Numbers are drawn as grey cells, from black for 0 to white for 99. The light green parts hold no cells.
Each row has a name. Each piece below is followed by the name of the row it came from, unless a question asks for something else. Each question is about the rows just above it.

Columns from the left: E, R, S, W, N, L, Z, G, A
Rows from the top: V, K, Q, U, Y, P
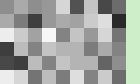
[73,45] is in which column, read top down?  S
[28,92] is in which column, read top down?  E
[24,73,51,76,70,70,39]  Y
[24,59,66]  K
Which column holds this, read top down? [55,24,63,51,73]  S
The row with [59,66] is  K
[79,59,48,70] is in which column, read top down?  Z

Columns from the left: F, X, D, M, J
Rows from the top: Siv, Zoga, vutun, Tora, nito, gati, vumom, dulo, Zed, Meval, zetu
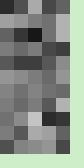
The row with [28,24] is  Tora
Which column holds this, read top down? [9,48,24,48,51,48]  D
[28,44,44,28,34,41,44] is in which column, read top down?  M
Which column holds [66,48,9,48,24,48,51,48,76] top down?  D
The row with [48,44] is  Zoga

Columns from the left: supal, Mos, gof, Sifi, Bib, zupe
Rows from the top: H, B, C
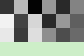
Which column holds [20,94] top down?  supal
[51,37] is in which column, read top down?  zupe
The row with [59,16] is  H

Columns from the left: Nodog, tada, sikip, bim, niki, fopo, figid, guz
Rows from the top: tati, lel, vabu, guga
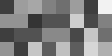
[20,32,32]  lel
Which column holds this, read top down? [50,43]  guz
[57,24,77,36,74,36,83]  guga

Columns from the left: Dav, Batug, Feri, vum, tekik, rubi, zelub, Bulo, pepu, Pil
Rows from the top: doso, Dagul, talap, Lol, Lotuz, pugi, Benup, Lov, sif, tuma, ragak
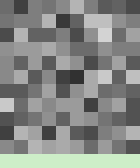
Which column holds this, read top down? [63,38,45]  pepu
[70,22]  Dagul
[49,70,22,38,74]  Dagul
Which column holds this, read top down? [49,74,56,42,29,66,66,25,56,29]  zelub
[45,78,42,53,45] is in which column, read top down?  Bulo
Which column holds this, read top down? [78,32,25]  Dav

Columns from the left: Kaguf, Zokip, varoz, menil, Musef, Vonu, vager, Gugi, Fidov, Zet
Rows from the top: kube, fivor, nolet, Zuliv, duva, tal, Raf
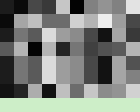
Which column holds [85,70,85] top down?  menil
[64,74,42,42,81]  fivor
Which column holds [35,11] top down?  Kaguf
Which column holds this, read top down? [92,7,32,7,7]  Gugi
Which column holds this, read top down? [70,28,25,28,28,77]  vager

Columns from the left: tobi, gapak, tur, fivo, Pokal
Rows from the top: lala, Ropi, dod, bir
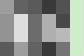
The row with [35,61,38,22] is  bir
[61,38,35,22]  lala
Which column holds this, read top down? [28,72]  Pokal
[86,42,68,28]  Ropi
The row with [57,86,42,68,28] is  Ropi

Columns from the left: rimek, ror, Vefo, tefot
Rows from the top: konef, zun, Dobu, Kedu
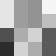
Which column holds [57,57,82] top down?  Vefo
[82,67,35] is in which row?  Kedu

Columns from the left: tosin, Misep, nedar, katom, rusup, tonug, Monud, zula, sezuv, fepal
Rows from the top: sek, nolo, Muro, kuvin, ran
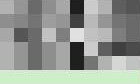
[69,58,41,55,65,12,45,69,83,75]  ran
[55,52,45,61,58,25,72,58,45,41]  nolo
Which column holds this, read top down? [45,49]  sezuv
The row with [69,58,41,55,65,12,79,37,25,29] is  kuvin
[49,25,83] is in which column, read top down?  sezuv
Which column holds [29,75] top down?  fepal

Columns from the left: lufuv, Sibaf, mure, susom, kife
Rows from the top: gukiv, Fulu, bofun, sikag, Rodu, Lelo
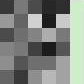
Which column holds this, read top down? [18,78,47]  kife
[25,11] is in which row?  sikag
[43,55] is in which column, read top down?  mure
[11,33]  sikag

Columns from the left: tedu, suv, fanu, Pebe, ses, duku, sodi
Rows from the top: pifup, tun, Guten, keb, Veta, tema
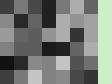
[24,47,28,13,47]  pifup
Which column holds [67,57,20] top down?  duku
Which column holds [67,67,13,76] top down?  ses
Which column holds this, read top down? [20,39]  duku
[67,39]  pifup
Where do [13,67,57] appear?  tun
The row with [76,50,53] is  tema

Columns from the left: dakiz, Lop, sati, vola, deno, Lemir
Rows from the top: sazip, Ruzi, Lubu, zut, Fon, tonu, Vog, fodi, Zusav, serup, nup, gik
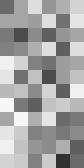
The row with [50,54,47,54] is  serup
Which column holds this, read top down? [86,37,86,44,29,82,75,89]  vola
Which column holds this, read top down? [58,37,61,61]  deno
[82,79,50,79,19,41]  gik
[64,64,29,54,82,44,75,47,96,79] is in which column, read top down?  Lop

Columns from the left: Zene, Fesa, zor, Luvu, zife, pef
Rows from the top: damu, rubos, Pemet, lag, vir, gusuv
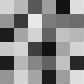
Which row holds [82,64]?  gusuv
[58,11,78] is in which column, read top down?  Zene
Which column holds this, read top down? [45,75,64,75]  zife

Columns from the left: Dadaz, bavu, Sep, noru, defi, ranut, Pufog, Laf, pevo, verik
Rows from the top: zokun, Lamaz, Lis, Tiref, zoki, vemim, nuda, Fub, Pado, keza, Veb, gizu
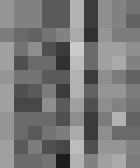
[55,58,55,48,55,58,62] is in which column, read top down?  Laf
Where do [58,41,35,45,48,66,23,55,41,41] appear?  keza
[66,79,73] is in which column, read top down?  ranut
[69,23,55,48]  vemim
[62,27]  Fub
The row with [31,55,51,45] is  Fub

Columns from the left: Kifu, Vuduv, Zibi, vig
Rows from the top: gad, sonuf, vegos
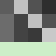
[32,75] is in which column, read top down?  Zibi
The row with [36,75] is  gad
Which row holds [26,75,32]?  sonuf

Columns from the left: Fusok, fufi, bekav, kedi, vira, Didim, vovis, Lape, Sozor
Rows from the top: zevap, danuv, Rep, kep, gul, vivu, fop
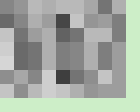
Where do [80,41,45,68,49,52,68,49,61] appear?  kep
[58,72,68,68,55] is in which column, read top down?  vovis
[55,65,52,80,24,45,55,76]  vivu
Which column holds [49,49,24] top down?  vira
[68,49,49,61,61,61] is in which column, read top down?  Sozor

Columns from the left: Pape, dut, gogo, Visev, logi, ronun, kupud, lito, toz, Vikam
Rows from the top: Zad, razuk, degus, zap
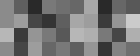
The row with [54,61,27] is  razuk
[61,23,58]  razuk

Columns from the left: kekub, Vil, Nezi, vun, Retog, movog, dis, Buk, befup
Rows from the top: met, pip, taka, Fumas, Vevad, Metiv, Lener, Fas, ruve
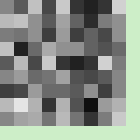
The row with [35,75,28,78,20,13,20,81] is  met
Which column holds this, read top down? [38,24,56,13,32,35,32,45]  movog
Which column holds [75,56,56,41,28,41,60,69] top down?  Nezi

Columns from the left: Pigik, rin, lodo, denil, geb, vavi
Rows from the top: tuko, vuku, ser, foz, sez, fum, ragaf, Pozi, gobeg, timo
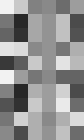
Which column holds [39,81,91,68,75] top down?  geb
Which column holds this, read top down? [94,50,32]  Pigik
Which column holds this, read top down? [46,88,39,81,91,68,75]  geb
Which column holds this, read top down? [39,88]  Pigik
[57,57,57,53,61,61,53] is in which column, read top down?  denil
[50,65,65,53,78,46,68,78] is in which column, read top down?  lodo

